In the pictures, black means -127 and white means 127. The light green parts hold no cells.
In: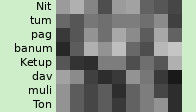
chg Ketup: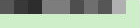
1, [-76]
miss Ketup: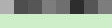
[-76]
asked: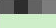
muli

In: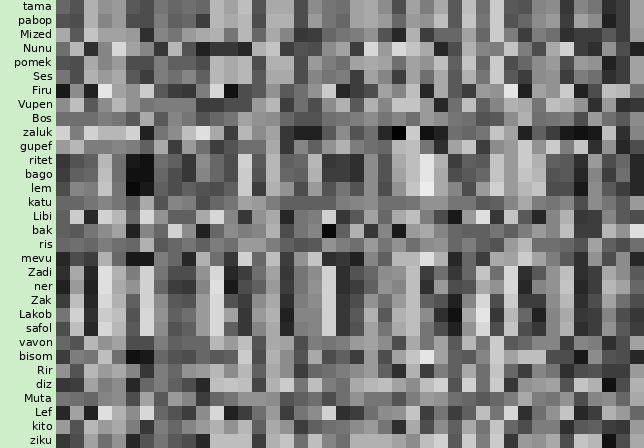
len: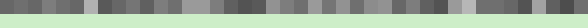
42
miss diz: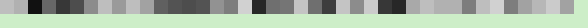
[-58]
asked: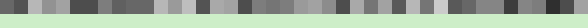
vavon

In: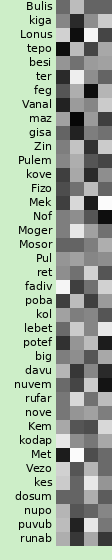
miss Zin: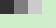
[67]
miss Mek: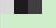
[123]

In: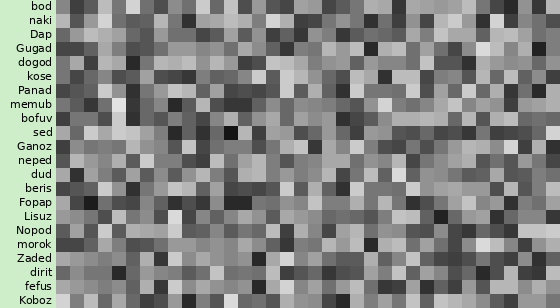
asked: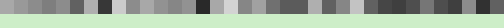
Zaded
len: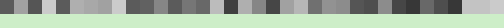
36
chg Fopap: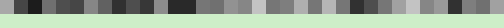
19, [-1]
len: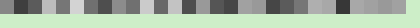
29
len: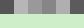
6
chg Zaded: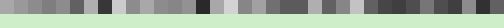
11, [18]

